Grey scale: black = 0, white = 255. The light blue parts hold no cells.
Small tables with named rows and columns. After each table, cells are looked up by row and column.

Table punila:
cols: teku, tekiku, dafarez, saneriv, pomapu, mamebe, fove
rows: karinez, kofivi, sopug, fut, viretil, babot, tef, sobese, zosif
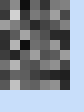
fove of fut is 39
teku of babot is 61
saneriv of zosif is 97
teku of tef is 114
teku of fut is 49
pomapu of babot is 81
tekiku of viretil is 180
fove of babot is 157
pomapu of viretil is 99
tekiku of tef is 180
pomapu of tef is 126
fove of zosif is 43
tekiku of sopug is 127
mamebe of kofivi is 159
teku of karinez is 77
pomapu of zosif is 132
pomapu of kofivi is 97
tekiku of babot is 37
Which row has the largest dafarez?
fut

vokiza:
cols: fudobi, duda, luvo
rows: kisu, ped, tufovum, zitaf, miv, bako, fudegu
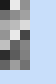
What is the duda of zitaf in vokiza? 233
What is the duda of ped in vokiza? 141
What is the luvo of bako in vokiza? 128
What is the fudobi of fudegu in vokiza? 100
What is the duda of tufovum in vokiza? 187
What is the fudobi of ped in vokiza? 111
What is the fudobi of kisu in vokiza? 26
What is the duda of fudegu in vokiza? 157
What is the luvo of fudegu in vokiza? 114
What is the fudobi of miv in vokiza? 192
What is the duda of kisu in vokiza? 234
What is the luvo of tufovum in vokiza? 218
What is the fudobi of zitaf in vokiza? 148
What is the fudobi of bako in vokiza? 45
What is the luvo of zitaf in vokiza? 69
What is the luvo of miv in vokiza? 132
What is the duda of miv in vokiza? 99

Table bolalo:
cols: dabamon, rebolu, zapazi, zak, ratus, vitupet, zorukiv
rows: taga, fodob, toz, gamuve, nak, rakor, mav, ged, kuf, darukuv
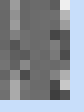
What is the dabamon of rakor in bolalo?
111
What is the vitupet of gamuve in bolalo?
70
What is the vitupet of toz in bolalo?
106
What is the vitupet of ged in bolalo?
130
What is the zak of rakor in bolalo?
110
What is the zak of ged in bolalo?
110
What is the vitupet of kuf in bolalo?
73
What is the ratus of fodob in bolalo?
109
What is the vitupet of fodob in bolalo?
111
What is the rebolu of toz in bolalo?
155
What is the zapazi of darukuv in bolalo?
113
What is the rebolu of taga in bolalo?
156
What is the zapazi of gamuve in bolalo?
112
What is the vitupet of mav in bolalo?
106
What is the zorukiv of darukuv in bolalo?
81

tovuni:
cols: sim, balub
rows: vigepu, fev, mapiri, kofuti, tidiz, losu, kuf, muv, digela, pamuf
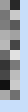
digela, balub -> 202
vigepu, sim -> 157
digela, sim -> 17
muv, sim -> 71
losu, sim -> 105
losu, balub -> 225
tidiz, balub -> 69
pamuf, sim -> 169
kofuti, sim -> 175
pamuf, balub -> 112
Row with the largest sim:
tidiz

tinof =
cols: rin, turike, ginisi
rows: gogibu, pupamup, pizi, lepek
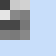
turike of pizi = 71
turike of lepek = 122
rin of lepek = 126
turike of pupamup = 136
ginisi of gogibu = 210
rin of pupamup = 229
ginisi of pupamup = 127
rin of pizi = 71
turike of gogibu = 202
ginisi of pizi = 119
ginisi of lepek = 136
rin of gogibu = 61

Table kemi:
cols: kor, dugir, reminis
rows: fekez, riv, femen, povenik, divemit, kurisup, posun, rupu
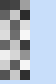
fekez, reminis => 159
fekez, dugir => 68
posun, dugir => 92
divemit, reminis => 58
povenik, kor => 220
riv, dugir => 200
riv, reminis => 43
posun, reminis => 245
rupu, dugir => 200
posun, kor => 207
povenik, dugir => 110
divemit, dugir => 196
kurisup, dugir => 214
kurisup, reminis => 147

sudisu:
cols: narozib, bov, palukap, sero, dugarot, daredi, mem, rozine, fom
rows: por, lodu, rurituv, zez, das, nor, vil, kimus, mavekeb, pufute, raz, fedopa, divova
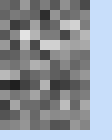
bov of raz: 165
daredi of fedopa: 138
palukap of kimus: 85
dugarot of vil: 164
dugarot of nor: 66
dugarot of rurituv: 82
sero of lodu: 100
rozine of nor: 119
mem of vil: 135
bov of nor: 97
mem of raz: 188
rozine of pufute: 115
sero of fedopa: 104
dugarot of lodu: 45
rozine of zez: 145
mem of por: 144
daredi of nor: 142
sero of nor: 109
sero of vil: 176
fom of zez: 183

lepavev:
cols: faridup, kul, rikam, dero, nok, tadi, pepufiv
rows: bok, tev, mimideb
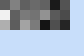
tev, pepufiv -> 75
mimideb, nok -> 20
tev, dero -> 115
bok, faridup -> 94
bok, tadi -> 26
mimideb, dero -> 123
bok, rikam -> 96
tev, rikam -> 122
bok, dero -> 106
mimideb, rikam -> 163
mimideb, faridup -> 175

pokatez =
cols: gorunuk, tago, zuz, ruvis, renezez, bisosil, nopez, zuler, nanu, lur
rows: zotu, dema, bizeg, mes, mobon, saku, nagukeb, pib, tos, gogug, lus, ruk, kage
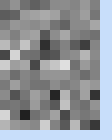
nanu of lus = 112
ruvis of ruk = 113
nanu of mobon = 62
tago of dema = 99
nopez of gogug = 180
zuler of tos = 135

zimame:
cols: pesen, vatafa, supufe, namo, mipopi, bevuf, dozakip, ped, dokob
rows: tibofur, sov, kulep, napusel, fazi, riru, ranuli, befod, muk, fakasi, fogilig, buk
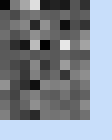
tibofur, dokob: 48
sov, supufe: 107
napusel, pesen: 111
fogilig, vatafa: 81
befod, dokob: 142
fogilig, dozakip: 92

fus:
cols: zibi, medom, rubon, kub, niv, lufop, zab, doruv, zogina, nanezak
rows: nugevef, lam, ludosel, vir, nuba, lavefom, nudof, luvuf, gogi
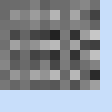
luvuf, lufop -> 183
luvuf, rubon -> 123
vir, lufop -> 34
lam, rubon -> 130
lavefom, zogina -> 141
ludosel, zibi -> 113
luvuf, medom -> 150
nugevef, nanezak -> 112
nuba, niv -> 172
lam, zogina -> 102
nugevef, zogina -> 135
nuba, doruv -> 164
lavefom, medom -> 81
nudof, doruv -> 86
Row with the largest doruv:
luvuf

